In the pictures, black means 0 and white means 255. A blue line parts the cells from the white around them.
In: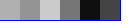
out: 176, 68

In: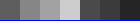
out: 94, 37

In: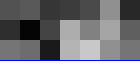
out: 82, 117

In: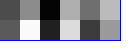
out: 76, 154

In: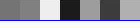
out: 116, 176

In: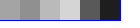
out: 164, 30

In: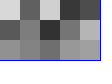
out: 216, 160

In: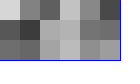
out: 214, 157

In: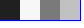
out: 32, 193
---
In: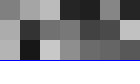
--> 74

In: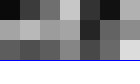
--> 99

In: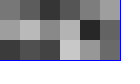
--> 39

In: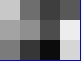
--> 76

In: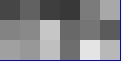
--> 117

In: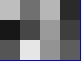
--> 154
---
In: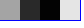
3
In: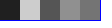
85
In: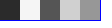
85
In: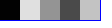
148
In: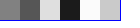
223
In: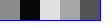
224
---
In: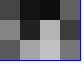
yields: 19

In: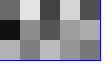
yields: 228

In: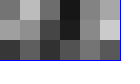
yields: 188

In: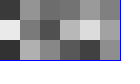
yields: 148

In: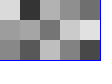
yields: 52

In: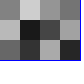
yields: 206

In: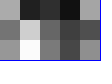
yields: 32

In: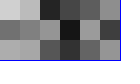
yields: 187

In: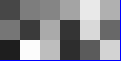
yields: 125

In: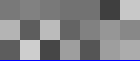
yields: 129
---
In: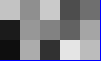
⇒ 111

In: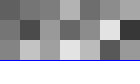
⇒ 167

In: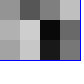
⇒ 191

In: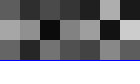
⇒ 25

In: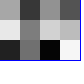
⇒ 83

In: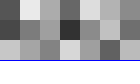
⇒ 139

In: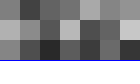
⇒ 147

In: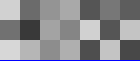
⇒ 93

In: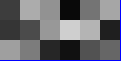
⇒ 166

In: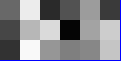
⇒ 58
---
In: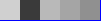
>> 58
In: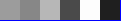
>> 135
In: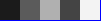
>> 91
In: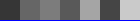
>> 102
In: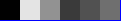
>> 228
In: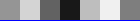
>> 212
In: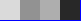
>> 146
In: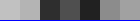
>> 180
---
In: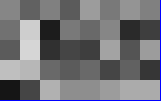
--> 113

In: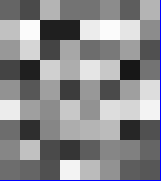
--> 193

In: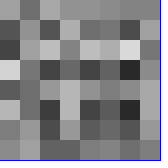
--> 84

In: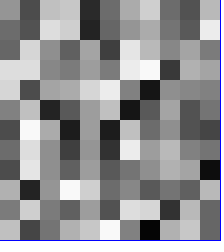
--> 108

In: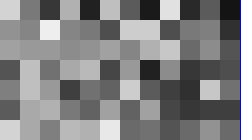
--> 146
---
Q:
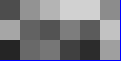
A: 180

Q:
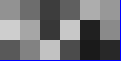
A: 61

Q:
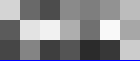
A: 76

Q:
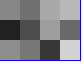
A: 169

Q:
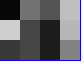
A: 84

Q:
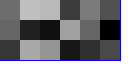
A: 185

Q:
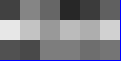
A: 102

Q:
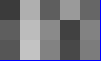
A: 94
